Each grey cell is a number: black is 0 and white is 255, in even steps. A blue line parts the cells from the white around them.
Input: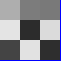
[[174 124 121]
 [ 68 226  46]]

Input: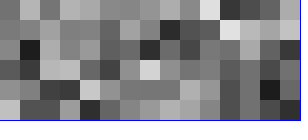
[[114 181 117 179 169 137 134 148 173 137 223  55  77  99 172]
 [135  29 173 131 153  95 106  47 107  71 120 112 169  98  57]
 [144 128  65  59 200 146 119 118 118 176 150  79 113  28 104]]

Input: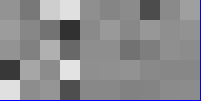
[[147 120 206 224 143 133 139  76 138 159]
 [147 129 176 104 142 142 114 126 143 140]
 [224 141 149  78 136 136 130 132 139 140]]

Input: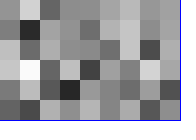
[[148 210 101 141 142 165 185 151 161]
 [191 107 174 142 138 111 197  76 175]
 [122 188  88  39 153 132 109 157  81]]

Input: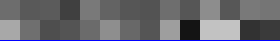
[[109  89  91  64 121  99  86  83 110  86 141  87 121 117]]

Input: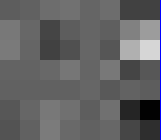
[[ 93  97 109 113 101 109  65  65]
 [122 101  65  80 102  86 176 214]
 [ 97  97  97  97 102  89  98  93]
 [ 83  97 123 105  97 103  70  46]]

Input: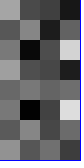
[[165  74  64  23]
 [121   9  77 211]
 [104 120 100 110]
 [ 90 134  71 107]]
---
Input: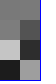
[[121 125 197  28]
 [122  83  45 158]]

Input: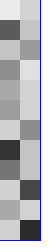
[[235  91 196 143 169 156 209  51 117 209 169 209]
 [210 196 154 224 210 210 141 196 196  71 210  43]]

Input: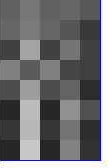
[[ 97 102  65 128  77  39  54  38]
 [118 123 163  91 156 188 183 200]
 [ 97 102  65 128  77  39  54  38]
 [102  86 117  68  99 144 117 131]
 [ 88  57  65  63  44  80  46  50]]

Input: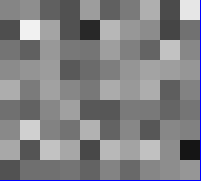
[[133  78 116 139 173 112 137 168  82]
 [142 241  96 148 123  98 208  84 111]
 [ 96 164 152 156 161 135 130 194 112]
 [ 81  81 120  89 135 160 115 167 116]
 [157  40 117 107 120  88 178  72  99]
 [ 96 183 158 126 171  87  99 184 131]
 [122 151 128 149 153 122 135 163 105]
 [175 140 100 163 173 121  87 193 134]
 [ 75  69 194 158  94 101 135 141 141]
 [230 113 135 150 130 117 129  21 150]]

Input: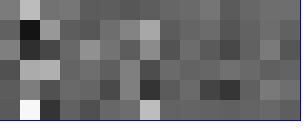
[[123  97 127  81  92  90]
 [188  20  47 171 125 247]
 [114 152  71 176  81  52]
 [118  93 104 100 105  97]
 [ 92  87 144 110 101  80]
 [ 93 110 115  95  74 103]
 [ 87 131  93 127 127 109]
 [ 93 167 139  77  52 189]
 [102  92  83 106  91  99]
 [106 101 108  99 106 100]
 [117 107  90 102  68  98]
 [ 91  85  72 112  54  96]
 [103  98  97 105  96 100]
 [110 109 122  96 121 104]
 [110  97  86  99 110  94]]

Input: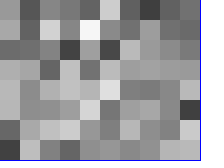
[[153 168 108 175 184 183 103  65]
 [ 86  98 111 166 140 142 169 190]
 [134 210 131 101 177 144 192 129]
 [120 134  67 192 193 158 204 101]
 [ 99 246 159 114 181 213 151 143]
 [205 138  72 187 223 118 127 150]
 [ 96 113 186 158 127 159 183 137]
 [ 63 157 154 162 123 167 142 145]
 [ 97 112 139 156 136 137 130 181]
 [113 106 122 154 185  64 202 185]]

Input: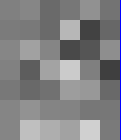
[[128 123 134 129 120 133 133]
 [134 121 161  93 105 146 191]
 [106 106 133 163 113 132 174]
 [119 183  73 203 157 131 162]
 [145  66  85 127 152 119 208]
 [115 103 142  63 105 119 122]]
